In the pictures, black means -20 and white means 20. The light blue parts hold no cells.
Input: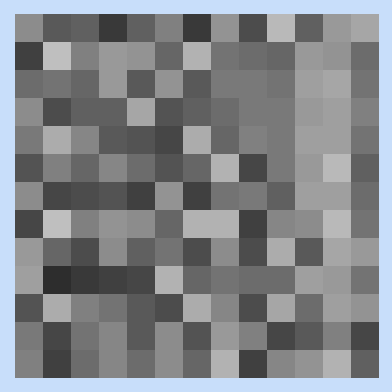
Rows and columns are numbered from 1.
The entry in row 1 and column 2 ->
-6
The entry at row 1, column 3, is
-5
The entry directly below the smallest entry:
7
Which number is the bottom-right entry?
-5
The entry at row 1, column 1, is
2
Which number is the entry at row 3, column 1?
-3
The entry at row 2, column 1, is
-10
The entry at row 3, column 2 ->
-2
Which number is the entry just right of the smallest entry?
-11
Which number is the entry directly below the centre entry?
8
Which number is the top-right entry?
6
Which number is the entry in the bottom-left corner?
0
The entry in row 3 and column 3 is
-4
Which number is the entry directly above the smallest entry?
-4
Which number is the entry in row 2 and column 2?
10

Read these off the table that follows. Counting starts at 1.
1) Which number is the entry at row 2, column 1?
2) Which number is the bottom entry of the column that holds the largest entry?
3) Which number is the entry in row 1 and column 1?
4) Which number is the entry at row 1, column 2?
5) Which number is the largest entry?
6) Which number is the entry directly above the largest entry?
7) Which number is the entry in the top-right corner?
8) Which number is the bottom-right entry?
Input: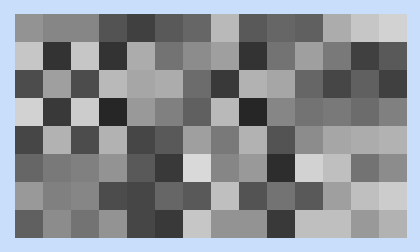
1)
11
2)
11
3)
3
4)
1
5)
14
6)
5
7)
13
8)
8
